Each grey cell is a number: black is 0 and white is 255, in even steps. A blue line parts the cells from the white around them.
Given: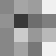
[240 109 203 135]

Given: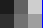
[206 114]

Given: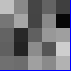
[ 63 137  96  35 112]

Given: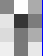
[171  54 219]

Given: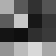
[ 84  23  15 147]

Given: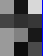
[216  48 154]
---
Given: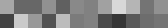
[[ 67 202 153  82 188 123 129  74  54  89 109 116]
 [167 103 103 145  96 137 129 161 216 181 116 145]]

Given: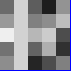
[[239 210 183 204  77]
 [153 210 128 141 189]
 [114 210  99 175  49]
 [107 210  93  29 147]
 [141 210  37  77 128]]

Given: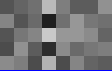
[[ 84 119 133 201 151 151 139 100]
 [ 84 100 112 186 126  92  92 145]
 [133  84 106  31 112 151 119 112]
 [ 76 145  92  45 139 106 119 126]
 [139 126  76 179  76 133 100  92]]

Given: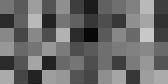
[[ 43  97 185  35 117  97  55  78  55 143 165  49]
 [ 43  84 165  35 105 117  78 111  62 123 151  84]
 [117  90 158  84 143  62  27  97 111 129 185  62]
 [136  70 136  78 178  43   7  90 136 105 200  62]
 [151 105 117 151 123  78  90 111 123 129 136 105]
 [171  70  35 158 151  84  70 143 165  55 158 171]]

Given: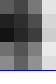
[[139  97 145 221]
 [112  84 127 234]
 [ 91  69 120 228]
 [ 33  46  77 213]
 [ 19  39  61 205]]

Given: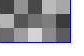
[[107 158 212 139  92]
 [180  85 113 125  59]
 [ 66 146  72 186 166]]

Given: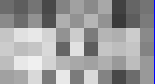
[[189 232 240 211 181 168 161 175 153 189 153]
 [197 225 232 211 146 204 123 181 175 204 138]
 [161 168 217 123 232 123 217 131  72 108 153]
 [204 189 197 217 101 225  93 197 189 197 131]
 [138 108 146  80 175 146 181 146  58  93 123]
 [108  93 116  72 131 161 138 168  65 101 116]]

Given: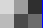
[[187  75 108]
 [216 157  47]]

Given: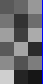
[[159  63 171]
 [ 89 103 152]
 [139  82 125]
 [117  50 109]
 [ 89 165  42]
 [207  36  22]]
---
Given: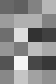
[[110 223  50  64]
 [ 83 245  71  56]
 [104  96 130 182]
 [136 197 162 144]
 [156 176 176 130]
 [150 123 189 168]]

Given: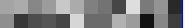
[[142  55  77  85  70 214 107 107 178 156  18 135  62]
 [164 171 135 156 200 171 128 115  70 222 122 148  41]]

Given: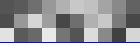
[[226  90 105 233 117  84 220 137  64 214]
 [ 84  90 111 152 177 200 193 164 137  98]
 [ 77 152 214 158  71 111 177 200 123  71]]

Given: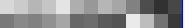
[[121 137 129 145 166 103 109  90  84 234 189 115  57]
 [216 203 182 197 228 174 152 182 166 129  77  49  71]]

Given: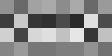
[[ 61 201  54  48  75  42 223  75]
 [133 154 119 119 126 126 146 113]
 [146 105 162 170 140 170 105 154]
 [208  68 215 223 193 230  54 193]]

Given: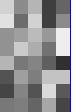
[[ 69 132  83 218  89]
 [120 126 101 167  69]
 [ 83 159 126 195 195]
 [181 120 132  95  48]
 [146 203 173 114 238]
 [210 139 181  63 101]
 [146 159 187 152 238]
 [225 108 210  63 139]]
